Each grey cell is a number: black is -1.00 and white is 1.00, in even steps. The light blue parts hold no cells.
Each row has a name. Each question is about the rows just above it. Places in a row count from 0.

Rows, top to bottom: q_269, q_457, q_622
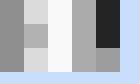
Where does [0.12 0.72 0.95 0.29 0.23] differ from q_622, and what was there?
3, [0.34]
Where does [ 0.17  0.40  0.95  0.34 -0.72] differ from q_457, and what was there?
0, [0.12]
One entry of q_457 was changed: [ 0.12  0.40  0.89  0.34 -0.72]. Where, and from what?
2, [0.95]
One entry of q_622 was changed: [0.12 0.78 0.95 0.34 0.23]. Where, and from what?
1, [0.72]
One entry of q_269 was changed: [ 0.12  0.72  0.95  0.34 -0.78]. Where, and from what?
4, [-0.72]

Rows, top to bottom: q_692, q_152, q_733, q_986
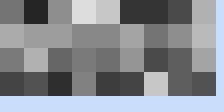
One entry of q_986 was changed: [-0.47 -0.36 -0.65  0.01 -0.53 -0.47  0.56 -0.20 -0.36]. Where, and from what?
7, [-0.26]
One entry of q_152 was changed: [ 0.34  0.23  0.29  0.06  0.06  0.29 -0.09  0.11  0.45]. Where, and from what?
2, [0.23]
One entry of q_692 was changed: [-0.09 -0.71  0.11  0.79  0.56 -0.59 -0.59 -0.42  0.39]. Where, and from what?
3, [0.73]
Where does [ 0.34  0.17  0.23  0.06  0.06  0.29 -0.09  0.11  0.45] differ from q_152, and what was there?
1, [0.23]
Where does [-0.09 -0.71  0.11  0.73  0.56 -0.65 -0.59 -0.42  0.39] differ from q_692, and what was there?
5, [-0.59]
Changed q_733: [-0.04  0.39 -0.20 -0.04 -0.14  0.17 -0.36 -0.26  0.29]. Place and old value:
6, [-0.42]
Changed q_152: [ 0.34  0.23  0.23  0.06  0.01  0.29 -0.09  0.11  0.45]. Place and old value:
4, [0.06]

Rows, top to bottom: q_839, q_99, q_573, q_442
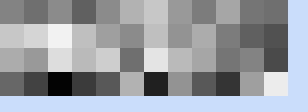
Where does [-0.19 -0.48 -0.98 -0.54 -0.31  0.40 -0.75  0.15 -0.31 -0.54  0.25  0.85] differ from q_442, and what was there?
9, [-0.59]
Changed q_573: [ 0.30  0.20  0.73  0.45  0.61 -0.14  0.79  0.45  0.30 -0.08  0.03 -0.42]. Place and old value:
0, [0.35]
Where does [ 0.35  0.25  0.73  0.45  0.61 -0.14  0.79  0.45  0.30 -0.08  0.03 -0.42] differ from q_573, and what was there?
1, [0.20]
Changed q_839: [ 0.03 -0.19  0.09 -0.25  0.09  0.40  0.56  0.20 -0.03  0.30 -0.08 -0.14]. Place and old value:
1, [-0.14]
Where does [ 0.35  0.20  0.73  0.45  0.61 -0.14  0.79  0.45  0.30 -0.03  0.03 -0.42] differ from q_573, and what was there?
9, [-0.08]

